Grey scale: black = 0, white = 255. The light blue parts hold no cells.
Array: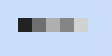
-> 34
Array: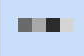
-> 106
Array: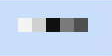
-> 244
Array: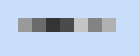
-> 154
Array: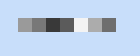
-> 154
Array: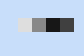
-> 222
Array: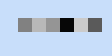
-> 129
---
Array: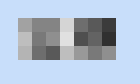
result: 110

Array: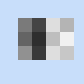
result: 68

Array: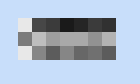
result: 37

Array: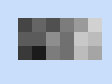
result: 124

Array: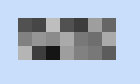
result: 61

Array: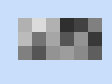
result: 47

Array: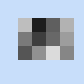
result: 29

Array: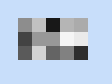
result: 24

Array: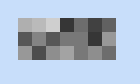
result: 109
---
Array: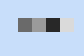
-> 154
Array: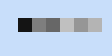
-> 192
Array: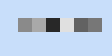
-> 224
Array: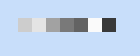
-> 99
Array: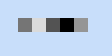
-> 83
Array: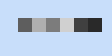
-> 208
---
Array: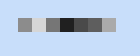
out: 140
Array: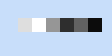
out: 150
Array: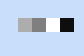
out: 127
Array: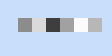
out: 183
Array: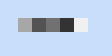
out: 113
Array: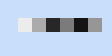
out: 150
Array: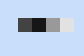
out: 67
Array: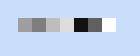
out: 189
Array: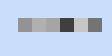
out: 165
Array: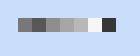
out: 166
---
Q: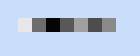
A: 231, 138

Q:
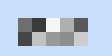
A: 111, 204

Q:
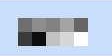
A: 111, 254

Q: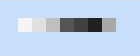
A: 245, 168

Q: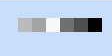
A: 187, 3

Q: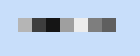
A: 181, 95

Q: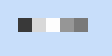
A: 57, 121

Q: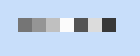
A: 117, 56

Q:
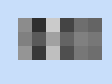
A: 140, 110
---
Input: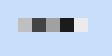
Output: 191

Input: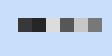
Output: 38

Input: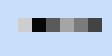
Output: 7

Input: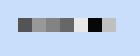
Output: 131

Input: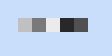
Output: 192

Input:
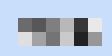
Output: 162

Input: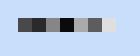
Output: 134

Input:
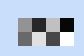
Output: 7

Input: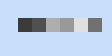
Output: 80
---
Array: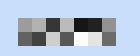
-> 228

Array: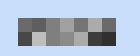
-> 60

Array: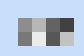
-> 87

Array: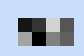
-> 129

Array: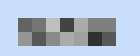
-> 48

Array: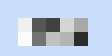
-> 180

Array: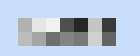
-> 209
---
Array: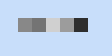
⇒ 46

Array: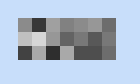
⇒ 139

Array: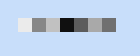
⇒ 92

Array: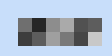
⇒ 81

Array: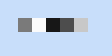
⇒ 200

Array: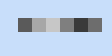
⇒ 58
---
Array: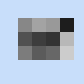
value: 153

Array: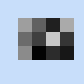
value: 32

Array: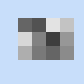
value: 227

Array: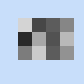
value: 92

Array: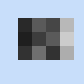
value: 70

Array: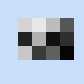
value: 188
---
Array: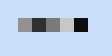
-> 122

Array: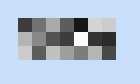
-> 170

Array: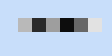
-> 158

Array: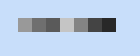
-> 90

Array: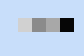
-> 168

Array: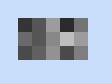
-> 156
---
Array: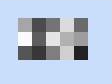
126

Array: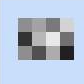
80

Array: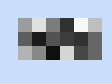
213

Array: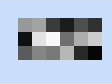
183

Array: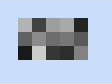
54

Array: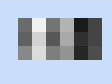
147

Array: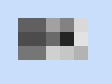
208

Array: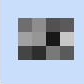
46

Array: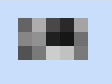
205

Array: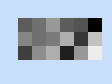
31
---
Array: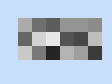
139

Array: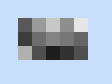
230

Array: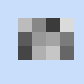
219

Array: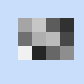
49

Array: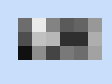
152

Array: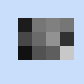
118

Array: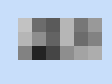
153

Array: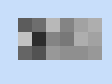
174

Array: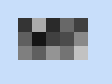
64

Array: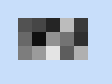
58
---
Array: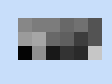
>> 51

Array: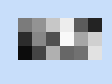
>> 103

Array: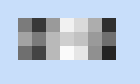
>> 230

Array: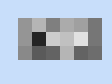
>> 181

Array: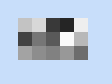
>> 129

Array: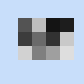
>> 127
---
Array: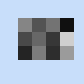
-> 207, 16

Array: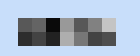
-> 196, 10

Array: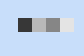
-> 228, 55

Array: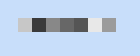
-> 232, 58

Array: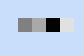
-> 225, 3

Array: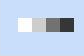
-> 255, 54

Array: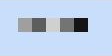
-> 208, 21
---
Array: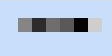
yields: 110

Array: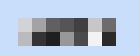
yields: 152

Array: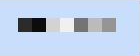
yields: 240

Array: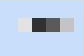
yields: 227

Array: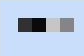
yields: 49

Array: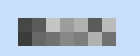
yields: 135

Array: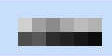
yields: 45

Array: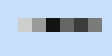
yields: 19
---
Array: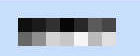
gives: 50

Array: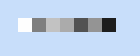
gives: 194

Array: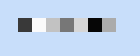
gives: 194

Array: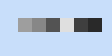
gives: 83

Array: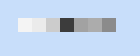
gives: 204

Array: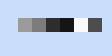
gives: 45
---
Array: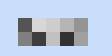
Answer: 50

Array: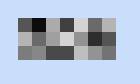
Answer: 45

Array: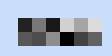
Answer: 66

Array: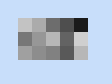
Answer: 99

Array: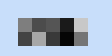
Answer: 5

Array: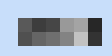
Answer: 194

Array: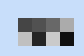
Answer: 202
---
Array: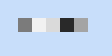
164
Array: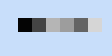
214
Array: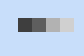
208
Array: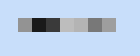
158
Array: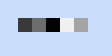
164
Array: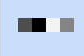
133
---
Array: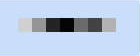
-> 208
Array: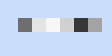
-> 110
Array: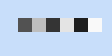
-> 82
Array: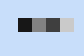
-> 23
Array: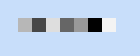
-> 183
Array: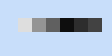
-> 222
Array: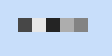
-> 71
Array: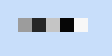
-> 156
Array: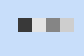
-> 57
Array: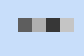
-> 94
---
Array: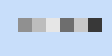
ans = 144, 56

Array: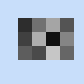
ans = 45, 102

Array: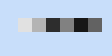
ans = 225, 98

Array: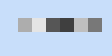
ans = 173, 120

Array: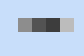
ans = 141, 188

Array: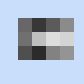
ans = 103, 148

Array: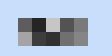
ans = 93, 133

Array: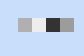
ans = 176, 156

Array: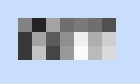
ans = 131, 218

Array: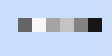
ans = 101, 22
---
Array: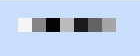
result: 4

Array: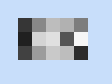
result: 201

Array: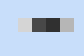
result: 48

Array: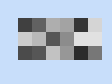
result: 194

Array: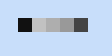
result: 174

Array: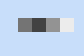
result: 147

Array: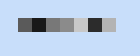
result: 120

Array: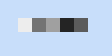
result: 160

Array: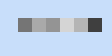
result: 148
